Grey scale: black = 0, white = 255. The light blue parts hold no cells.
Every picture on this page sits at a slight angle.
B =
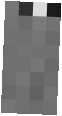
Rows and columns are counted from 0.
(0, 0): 118
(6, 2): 98
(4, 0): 113
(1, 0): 115
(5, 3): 109
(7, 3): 112
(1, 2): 123
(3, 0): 111
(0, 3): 26

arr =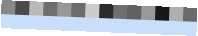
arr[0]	136
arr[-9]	108
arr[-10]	151
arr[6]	204

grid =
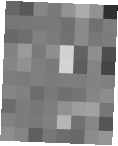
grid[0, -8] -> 103
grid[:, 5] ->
[171, 138, 138, 99, 93, 125, 117, 157, 113, 105]
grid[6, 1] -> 129
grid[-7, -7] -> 154
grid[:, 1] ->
[88, 119, 111, 154, 145, 123, 129, 124, 124, 132]
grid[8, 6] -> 134
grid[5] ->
[125, 123, 128, 123, 126, 125, 131, 127]
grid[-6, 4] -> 211
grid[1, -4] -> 112
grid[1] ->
[118, 119, 120, 121, 112, 138, 113, 126]
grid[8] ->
[130, 124, 122, 129, 181, 113, 134, 85]
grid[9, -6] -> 95
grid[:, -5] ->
[122, 121, 123, 142, 122, 123, 121, 126, 129, 119]
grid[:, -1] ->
[48, 126, 124, 78, 69, 127, 141, 119, 85, 149]
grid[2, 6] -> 120
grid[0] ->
[103, 88, 134, 122, 147, 171, 146, 48]
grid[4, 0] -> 134
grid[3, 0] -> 130
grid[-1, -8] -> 143

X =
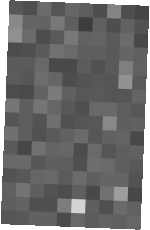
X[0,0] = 87
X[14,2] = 80
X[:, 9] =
[69, 82, 72, 96, 98, 89, 100, 87, 97, 73, 97, 88, 83, 71, 97, 102]
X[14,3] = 80
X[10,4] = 103
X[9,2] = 81
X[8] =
[85, 93, 83, 112, 81, 85, 87, 136, 95, 97]
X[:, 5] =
[94, 61, 98, 94, 92, 84, 87, 79, 85, 107, 77, 80, 107, 96, 211, 104]
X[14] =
[94, 99, 80, 80, 125, 211, 95, 79, 106, 97]
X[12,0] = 82
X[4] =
[90, 91, 104, 73, 73, 92, 81, 90, 127, 98]
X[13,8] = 157
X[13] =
[96, 116, 95, 83, 77, 96, 73, 113, 157, 71]
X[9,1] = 94
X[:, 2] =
[108, 99, 77, 90, 104, 109, 98, 117, 83, 81, 113, 86, 102, 95, 80, 97]
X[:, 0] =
[87, 137, 144, 76, 90, 91, 76, 118, 85, 111, 90, 104, 82, 96, 94, 85]
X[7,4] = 88
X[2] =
[144, 106, 77, 89, 120, 98, 100, 90, 107, 72]
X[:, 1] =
[79, 100, 106, 79, 91, 86, 74, 95, 93, 94, 71, 105, 88, 116, 99, 88]
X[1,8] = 98
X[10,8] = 94
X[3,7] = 90
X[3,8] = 101
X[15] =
[85, 88, 97, 97, 75, 104, 92, 98, 96, 102]
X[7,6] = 104
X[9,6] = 86
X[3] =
[76, 79, 90, 113, 106, 94, 94, 90, 101, 96]
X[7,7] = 104
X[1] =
[137, 100, 99, 120, 94, 61, 96, 78, 98, 82]
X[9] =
[111, 94, 81, 90, 97, 107, 86, 97, 100, 73]

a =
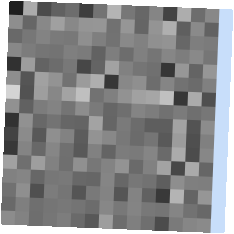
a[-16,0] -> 31
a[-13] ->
[136, 124, 117, 115, 127, 123, 98, 126, 109, 128, 117, 134, 125, 137, 118]
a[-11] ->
[142, 85, 161, 147, 114, 155, 175, 55, 136, 143, 109, 133, 114, 107, 128]
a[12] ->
[129, 133, 103, 119, 121, 104, 102, 133, 103, 119, 114, 94, 142, 127, 126]
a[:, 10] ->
[133, 148, 144, 117, 112, 109, 166, 125, 94, 117, 133, 129, 114, 97, 120, 111]
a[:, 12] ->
[173, 95, 103, 125, 151, 114, 55, 123, 163, 156, 171, 72, 142, 180, 133, 122]
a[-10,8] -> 146
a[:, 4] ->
[109, 136, 120, 127, 120, 114, 163, 116, 102, 130, 112, 111, 121, 117, 120, 125]
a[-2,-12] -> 117
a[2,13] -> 126
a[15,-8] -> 158
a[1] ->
[142, 102, 136, 160, 136, 149, 150, 113, 150, 101, 148, 175, 95, 138, 98]
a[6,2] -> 158
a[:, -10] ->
[62, 149, 143, 123, 71, 155, 191, 141, 100, 92, 89, 144, 104, 85, 116, 106]
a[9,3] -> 143
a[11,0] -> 161
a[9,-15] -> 67
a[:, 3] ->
[97, 160, 122, 115, 108, 147, 135, 131, 115, 143, 134, 129, 119, 124, 117, 118]
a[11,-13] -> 158
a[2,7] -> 114
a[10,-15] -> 56
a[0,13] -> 109
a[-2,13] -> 114
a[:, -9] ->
[115, 150, 127, 98, 100, 175, 114, 122, 163, 147, 129, 119, 102, 121, 108, 88]
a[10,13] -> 76
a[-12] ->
[49, 157, 99, 108, 120, 71, 100, 162, 129, 117, 112, 54, 151, 100, 150]

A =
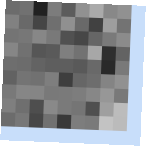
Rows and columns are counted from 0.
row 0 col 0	108
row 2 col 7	122
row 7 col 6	79
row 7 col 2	78
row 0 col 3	124
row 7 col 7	159
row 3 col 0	134
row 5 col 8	145
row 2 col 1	119
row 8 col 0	108
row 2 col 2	135
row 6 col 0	121
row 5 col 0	98
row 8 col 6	122
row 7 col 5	117
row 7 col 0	127
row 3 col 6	167
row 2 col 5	71
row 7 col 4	122
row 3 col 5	114
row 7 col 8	188
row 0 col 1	113
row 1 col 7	158
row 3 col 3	90
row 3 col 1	113
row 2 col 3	121
